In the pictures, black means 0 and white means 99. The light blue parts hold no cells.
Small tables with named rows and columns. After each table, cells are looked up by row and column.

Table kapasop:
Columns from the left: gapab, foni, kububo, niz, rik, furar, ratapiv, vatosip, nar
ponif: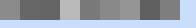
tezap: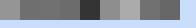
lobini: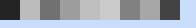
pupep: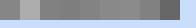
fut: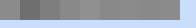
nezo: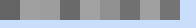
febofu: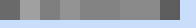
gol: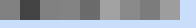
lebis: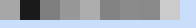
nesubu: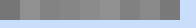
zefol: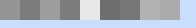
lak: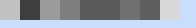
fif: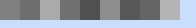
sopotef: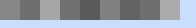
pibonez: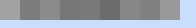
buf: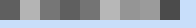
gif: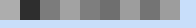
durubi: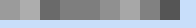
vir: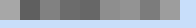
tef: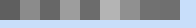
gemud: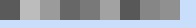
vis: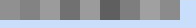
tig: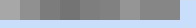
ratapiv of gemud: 34
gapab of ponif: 54
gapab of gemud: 35
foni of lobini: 73
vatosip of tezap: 44
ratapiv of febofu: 53
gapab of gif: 67
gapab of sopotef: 52
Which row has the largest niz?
ponif

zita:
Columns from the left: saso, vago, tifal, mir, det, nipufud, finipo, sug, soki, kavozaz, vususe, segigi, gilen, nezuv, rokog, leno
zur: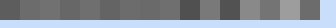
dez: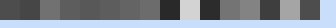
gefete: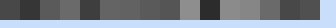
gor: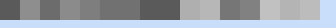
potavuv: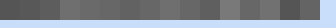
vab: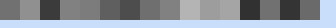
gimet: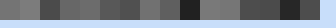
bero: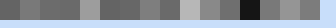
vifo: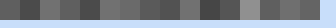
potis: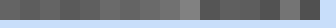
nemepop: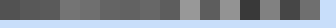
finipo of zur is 42
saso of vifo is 37
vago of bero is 47
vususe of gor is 71
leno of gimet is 30
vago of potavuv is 34
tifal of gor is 42
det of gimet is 42
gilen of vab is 19

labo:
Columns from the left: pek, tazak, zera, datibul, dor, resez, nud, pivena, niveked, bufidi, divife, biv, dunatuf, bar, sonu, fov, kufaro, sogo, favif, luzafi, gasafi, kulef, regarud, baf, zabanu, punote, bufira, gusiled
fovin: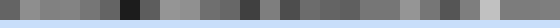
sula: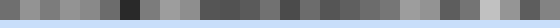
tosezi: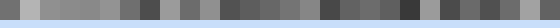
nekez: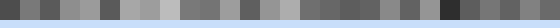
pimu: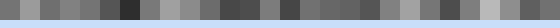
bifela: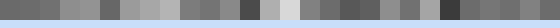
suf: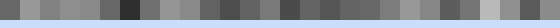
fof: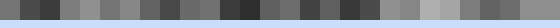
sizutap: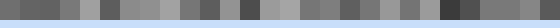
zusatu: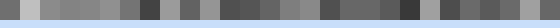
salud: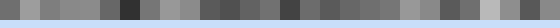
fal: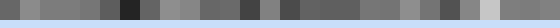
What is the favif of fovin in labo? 46
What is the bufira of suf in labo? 35
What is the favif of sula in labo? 42
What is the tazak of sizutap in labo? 39
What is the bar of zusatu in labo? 39
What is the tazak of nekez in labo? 47
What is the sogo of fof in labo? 22
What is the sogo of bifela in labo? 34
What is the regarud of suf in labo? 36
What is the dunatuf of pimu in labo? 30

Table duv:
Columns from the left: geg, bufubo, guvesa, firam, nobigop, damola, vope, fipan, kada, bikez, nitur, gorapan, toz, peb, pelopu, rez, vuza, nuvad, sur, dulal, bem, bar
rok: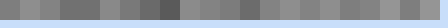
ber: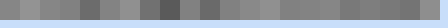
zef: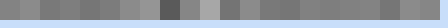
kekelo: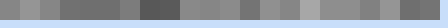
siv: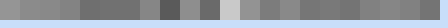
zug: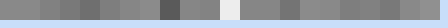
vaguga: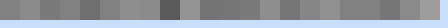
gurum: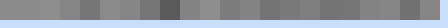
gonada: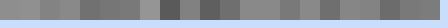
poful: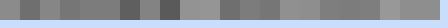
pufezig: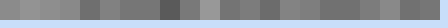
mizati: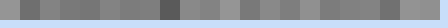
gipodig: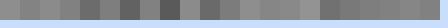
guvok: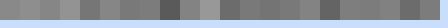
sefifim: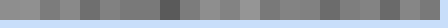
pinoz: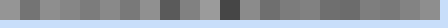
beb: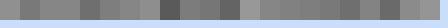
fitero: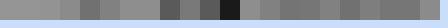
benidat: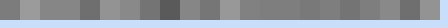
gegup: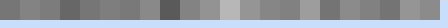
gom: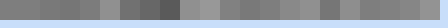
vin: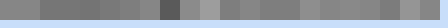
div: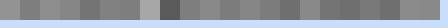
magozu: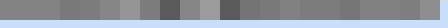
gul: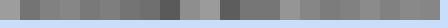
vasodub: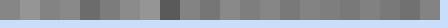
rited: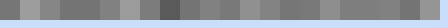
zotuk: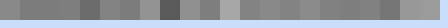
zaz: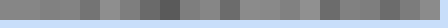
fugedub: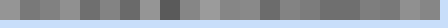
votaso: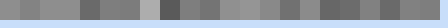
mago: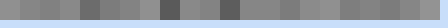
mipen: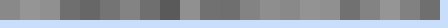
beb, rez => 49
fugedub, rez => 48
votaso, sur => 50
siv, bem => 50
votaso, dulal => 41
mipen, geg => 53
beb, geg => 56
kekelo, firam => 44
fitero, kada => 35
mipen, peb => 55
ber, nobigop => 42
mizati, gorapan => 58

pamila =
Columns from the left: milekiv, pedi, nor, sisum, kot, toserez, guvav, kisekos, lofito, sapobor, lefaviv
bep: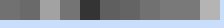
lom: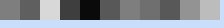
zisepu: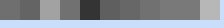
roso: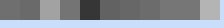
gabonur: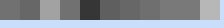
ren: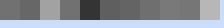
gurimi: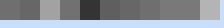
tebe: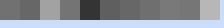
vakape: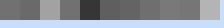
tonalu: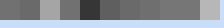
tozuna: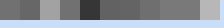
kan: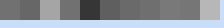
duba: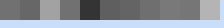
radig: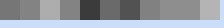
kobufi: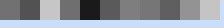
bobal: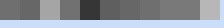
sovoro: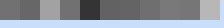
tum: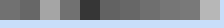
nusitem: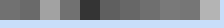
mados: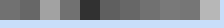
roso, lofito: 46
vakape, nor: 63
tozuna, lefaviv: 71
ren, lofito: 47
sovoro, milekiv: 44
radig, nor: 67
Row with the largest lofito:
radig

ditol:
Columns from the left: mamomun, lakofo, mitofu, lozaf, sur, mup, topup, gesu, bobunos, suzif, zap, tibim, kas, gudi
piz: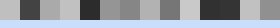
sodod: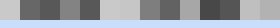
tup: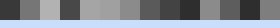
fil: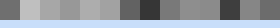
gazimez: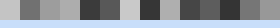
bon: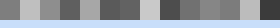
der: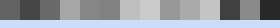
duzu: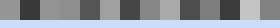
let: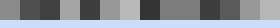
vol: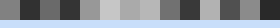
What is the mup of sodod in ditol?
78
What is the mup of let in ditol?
59
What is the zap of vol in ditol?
69
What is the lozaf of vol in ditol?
20
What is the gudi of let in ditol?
71
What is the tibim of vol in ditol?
31
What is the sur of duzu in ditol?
33
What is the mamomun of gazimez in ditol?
76
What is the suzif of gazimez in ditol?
27
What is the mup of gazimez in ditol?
34
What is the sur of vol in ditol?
59
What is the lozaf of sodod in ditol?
51
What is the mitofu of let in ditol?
25
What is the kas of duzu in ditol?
76
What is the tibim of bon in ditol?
48
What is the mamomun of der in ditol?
38

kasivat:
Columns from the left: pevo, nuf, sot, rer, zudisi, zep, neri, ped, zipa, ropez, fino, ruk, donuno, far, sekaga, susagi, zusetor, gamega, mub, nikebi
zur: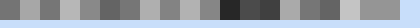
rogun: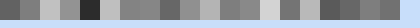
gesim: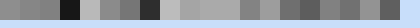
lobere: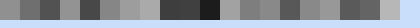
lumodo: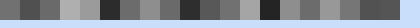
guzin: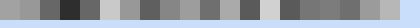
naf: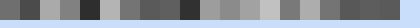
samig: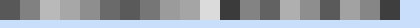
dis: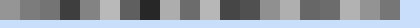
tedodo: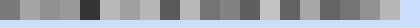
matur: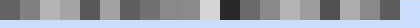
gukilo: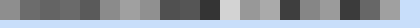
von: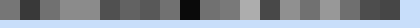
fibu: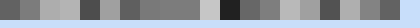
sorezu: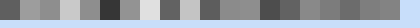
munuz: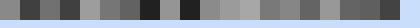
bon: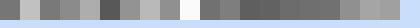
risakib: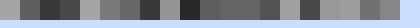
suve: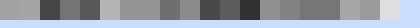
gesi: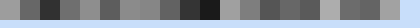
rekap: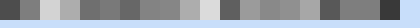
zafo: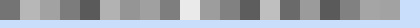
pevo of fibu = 38
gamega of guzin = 43
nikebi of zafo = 63
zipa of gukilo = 31
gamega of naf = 34
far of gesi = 33
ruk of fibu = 13
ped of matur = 44

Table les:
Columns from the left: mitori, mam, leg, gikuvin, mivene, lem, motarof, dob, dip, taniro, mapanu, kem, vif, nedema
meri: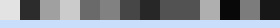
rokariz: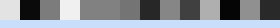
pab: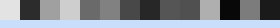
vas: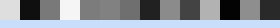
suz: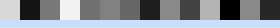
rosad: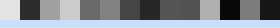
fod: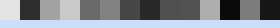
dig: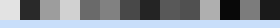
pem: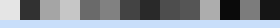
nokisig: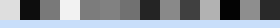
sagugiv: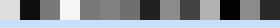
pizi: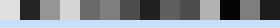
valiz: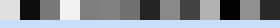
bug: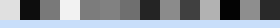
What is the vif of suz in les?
53
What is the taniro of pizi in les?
30
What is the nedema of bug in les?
16
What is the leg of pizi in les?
58
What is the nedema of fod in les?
9
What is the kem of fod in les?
4
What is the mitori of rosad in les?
88
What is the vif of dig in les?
48
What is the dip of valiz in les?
53
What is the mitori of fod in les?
88
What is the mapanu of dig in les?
68

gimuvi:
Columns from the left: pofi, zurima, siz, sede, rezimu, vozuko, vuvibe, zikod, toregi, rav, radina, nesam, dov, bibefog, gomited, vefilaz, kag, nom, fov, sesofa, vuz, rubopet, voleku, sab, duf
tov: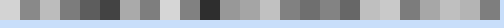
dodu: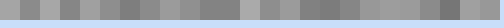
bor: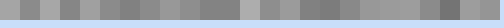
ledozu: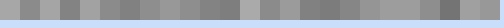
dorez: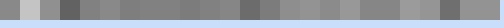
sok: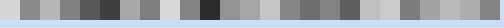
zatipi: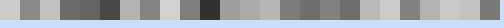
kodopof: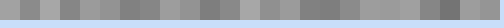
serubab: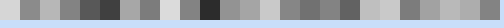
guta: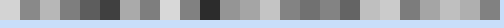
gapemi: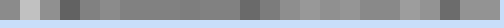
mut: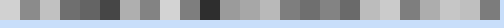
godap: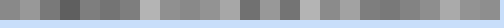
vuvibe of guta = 66
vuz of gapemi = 61
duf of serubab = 51
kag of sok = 51
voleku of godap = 66
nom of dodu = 52
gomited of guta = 51
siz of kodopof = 65
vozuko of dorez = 53
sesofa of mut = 79
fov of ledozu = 58
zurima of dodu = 54
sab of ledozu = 62
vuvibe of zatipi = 69
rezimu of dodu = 62
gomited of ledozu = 60
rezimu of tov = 36
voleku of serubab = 72
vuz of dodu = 60
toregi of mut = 82
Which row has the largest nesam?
godap

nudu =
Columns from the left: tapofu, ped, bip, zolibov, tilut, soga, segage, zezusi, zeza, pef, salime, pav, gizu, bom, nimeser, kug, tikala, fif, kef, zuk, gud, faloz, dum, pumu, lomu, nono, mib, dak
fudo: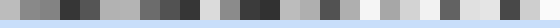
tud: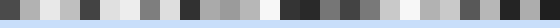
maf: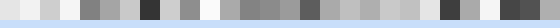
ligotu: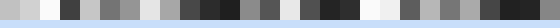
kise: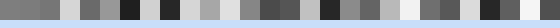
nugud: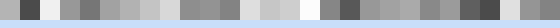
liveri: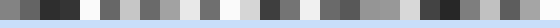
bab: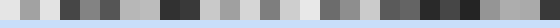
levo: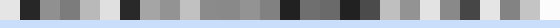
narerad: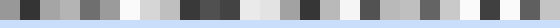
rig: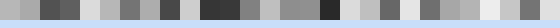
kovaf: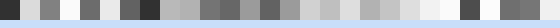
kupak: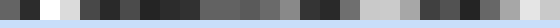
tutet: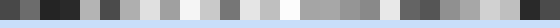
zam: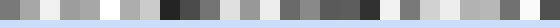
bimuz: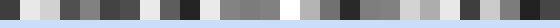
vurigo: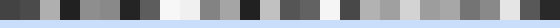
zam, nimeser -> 41
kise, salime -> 65
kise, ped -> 48
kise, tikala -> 15
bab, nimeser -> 80
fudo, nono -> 28
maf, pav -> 66
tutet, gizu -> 89
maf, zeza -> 80
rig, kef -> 74
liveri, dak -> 98
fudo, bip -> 51
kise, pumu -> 85
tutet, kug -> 64
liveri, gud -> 84
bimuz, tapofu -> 24
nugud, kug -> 98
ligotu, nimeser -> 90

